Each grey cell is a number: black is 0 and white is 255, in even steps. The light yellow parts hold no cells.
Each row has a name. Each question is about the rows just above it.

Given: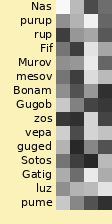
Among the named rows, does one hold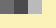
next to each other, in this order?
no
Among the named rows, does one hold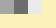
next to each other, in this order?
no

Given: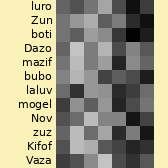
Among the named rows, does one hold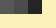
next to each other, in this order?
no
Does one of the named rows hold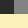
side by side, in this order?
no
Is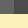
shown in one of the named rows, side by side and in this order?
no

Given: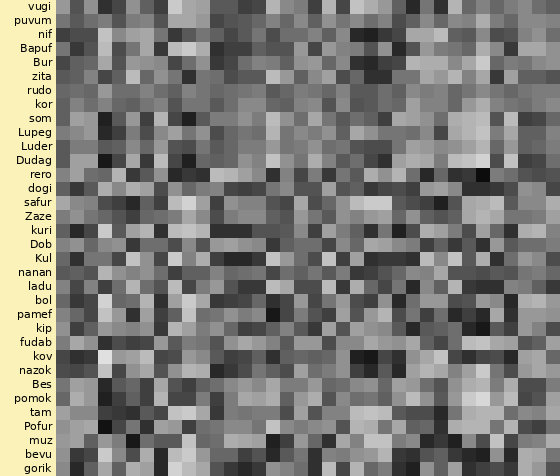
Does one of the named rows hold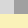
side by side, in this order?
no
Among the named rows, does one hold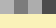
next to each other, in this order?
yes
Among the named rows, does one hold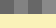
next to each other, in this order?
yes
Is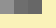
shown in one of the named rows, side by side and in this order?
no
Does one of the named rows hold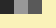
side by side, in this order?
no
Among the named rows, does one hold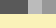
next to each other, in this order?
yes
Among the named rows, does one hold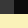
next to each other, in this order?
yes

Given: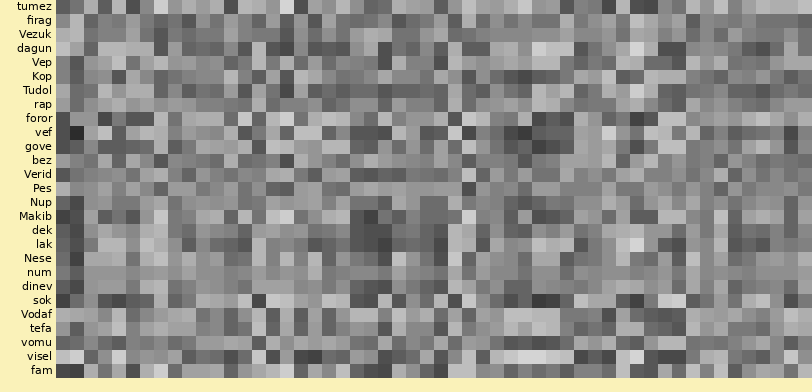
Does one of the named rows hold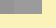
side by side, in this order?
yes
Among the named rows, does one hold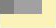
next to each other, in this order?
yes
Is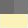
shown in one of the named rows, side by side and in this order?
yes
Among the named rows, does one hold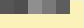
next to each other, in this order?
no
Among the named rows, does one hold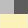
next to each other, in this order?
yes
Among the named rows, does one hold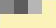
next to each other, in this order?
no

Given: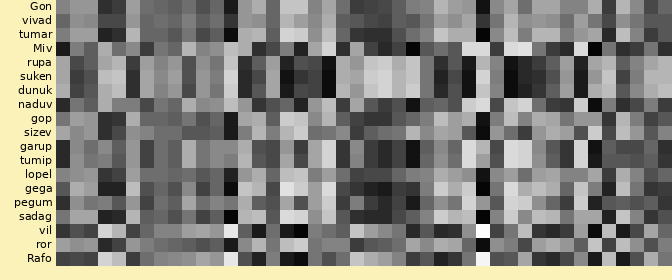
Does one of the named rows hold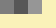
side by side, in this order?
yes
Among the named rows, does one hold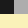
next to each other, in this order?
yes

